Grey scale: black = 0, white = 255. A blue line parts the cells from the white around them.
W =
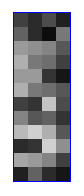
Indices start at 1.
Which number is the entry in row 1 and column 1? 64
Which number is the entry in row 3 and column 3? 132
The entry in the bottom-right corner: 22
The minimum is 13
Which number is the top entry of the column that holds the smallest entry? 76
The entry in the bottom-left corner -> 32
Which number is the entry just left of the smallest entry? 43
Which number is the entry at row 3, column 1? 154
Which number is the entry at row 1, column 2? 43
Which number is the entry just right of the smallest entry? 120

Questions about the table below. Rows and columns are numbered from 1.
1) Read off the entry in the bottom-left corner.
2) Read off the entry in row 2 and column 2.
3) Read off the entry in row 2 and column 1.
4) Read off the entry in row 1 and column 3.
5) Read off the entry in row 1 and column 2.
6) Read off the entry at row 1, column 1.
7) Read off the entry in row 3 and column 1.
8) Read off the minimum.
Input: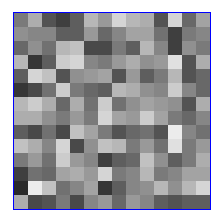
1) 173
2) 134
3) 144
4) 83
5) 173
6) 122
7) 104
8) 42

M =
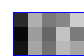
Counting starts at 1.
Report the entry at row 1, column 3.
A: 123
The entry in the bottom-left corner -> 20
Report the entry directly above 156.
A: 176
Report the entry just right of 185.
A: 165

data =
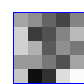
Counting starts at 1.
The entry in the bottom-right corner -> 251
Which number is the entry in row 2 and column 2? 59
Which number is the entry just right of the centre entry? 143
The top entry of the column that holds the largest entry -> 132
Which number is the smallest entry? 15
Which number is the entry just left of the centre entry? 176
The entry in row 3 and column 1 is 209

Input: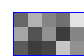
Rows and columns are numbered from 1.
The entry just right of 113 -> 227
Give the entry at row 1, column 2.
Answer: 178
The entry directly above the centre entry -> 133
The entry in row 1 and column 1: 103

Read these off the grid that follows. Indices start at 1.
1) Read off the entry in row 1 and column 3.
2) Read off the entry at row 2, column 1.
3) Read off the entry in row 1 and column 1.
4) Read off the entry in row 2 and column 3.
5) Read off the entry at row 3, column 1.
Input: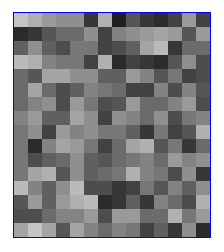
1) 154
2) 43
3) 196
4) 86
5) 96

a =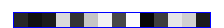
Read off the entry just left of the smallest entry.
252
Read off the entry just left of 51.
218

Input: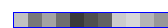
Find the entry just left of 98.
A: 79
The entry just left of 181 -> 215

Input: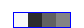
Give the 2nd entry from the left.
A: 44
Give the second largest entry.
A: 132
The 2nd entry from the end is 98
